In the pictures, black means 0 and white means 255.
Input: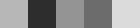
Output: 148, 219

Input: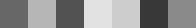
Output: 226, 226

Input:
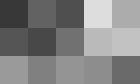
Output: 113, 221

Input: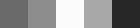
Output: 251, 251

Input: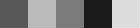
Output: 123, 221

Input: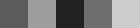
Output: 34, 205
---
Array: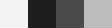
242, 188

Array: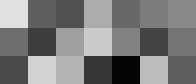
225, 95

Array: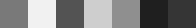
121, 53

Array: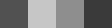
81, 58

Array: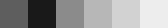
94, 237

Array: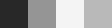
40, 185
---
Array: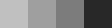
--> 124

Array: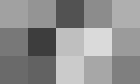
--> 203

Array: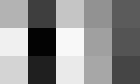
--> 234

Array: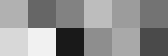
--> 25

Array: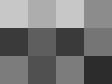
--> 124

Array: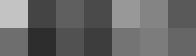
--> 81

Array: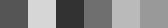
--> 50

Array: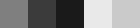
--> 26

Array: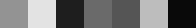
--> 30
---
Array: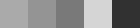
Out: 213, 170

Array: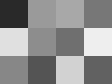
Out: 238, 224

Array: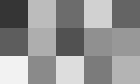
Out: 242, 221

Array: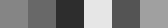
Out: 230, 160

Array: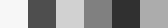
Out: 247, 209

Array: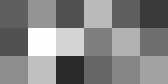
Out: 254, 212

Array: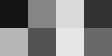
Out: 230, 217
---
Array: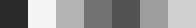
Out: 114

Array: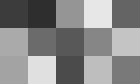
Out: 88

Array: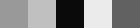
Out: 10

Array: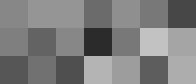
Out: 43

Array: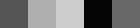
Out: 204

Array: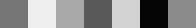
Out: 89

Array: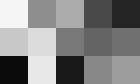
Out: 120

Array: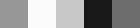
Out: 200

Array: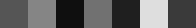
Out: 113
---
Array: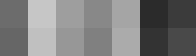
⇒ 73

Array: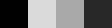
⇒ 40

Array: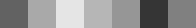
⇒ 128

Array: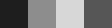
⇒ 86

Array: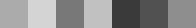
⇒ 142

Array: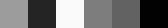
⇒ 2
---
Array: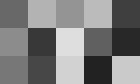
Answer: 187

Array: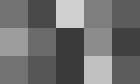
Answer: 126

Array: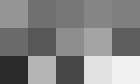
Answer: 133

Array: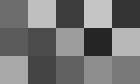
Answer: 197

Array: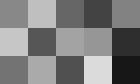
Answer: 67

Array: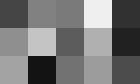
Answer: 239
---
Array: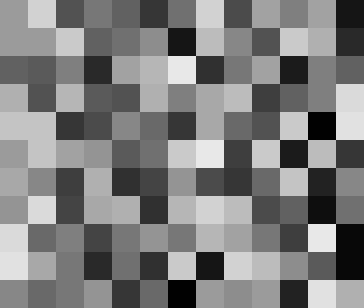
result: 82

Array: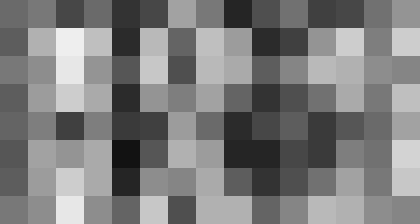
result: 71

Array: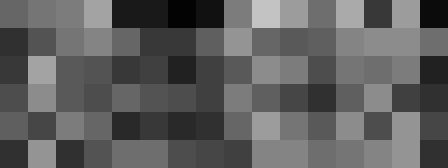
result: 124

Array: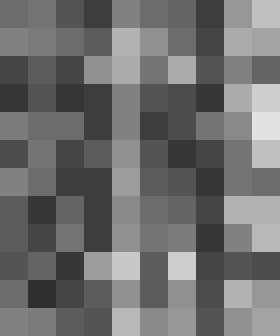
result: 84

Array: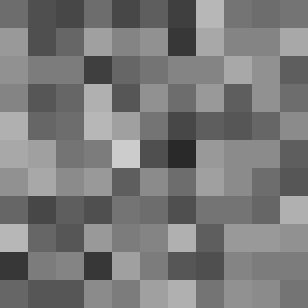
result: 71

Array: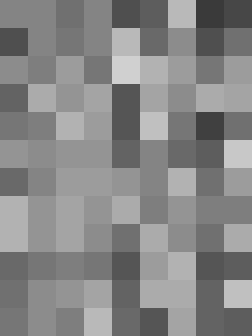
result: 112

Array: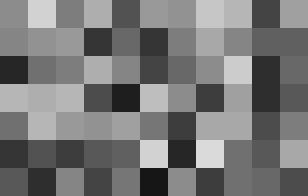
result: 125

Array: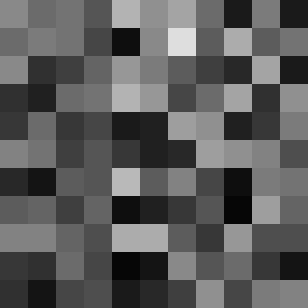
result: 115

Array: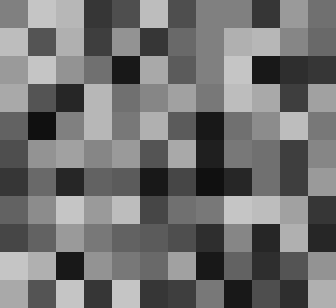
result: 183
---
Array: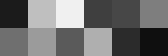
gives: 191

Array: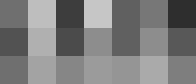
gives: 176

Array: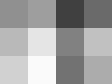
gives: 229

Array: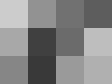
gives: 64

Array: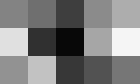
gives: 48

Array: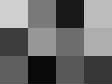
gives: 152

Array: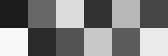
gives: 103
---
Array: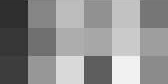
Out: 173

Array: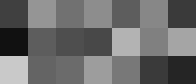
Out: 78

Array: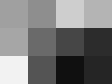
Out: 70

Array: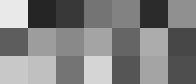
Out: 137

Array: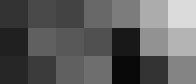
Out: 88

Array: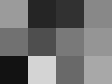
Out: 121

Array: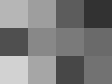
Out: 122

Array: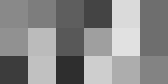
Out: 88

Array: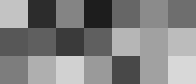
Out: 58
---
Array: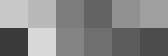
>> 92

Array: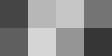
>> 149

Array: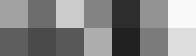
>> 123

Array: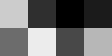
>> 72

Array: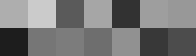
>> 56

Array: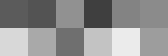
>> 235

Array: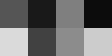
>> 140

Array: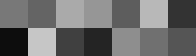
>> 112

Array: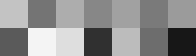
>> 109
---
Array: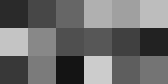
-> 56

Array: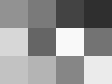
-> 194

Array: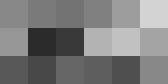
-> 87

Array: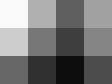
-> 103

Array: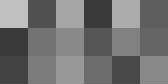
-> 66

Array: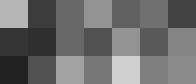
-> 34
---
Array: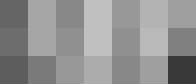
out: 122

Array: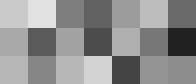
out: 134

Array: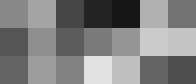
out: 157

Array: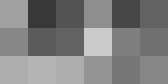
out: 180

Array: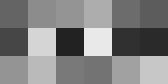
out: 186

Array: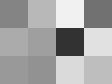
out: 146

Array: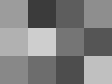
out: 109

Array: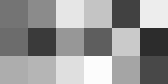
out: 181

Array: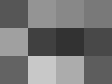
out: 200
